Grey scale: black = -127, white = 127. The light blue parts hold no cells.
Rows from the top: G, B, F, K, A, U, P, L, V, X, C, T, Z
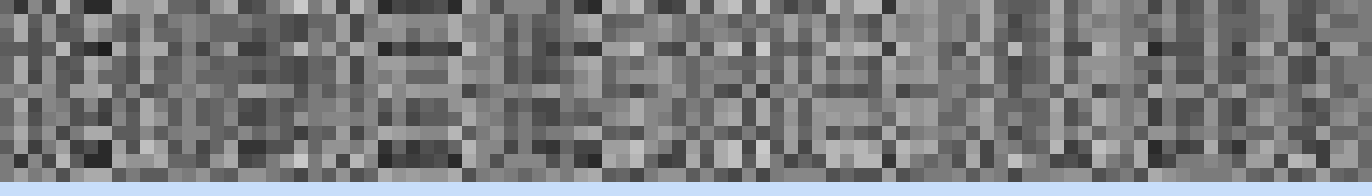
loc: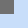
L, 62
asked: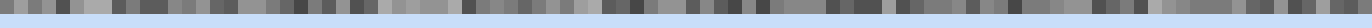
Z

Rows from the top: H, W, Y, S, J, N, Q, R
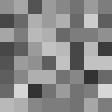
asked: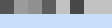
J
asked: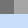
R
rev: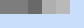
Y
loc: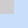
W, 6
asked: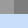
H
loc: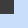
S, 7
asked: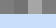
R

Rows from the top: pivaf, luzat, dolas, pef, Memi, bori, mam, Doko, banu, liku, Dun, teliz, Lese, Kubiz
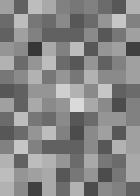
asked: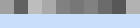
pivaf
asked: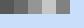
luzat
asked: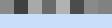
Kubiz

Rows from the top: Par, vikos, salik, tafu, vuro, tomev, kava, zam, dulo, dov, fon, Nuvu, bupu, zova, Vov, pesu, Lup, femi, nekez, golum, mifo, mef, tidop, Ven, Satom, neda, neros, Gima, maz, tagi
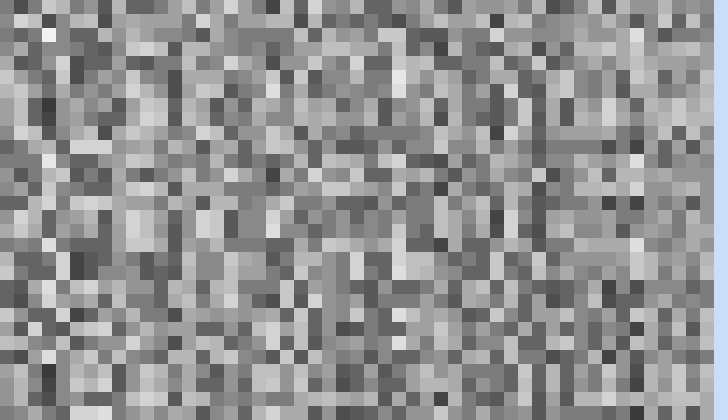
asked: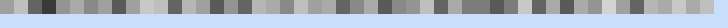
zam
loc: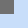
kava, 3
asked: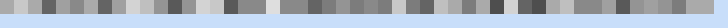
Lup
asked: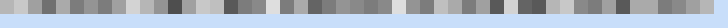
kava

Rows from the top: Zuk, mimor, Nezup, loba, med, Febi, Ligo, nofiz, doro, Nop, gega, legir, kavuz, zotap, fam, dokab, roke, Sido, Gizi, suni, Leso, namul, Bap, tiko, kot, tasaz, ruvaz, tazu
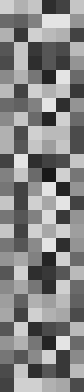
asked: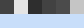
legir
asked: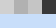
Ligo
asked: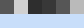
suni
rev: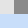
Sido
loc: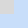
dokab, 3
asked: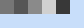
tasaz

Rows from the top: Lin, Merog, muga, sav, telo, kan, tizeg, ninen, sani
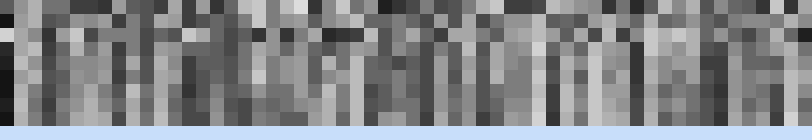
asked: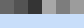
sani
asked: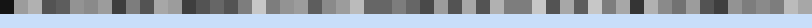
kan

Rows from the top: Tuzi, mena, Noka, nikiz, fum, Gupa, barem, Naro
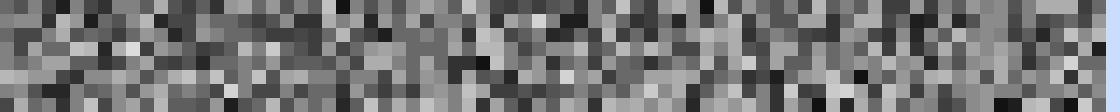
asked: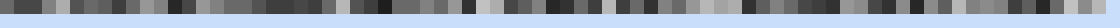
Noka
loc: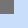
Gupa, 60

